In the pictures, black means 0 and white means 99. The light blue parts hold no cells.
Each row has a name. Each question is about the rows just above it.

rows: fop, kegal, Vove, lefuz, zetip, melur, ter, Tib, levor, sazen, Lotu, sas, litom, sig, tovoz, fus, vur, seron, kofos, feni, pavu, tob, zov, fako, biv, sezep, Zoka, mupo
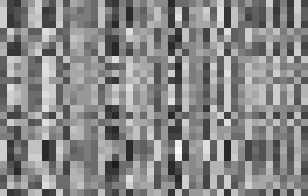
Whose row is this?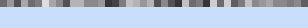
fus
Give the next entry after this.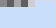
[37]

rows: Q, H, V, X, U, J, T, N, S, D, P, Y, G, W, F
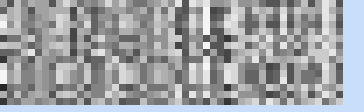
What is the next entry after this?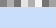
[84]
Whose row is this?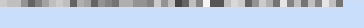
T
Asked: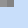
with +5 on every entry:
[62 56]
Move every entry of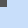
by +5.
[38]
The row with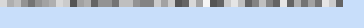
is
V
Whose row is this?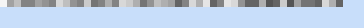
P

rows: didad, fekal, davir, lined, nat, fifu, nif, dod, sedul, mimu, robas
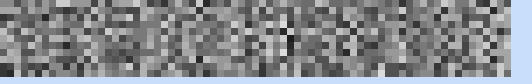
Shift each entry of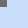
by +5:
[47]
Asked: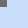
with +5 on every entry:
[47]

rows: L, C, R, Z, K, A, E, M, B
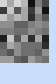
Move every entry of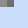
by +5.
[60 48]
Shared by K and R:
[49]
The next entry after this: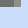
[49]
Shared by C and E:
[65]

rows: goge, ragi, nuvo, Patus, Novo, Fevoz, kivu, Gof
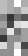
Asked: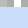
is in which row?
goge
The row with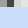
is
Patus
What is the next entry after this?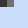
[33]
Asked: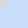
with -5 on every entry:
[79]
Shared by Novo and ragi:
[62]
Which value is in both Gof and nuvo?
[50]

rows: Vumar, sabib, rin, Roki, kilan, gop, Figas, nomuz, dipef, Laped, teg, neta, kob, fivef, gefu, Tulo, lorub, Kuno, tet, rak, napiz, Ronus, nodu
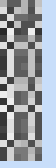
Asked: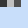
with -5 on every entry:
[16 70 26]
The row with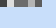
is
gop
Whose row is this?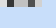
Figas
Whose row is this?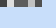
teg
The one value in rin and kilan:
[26]

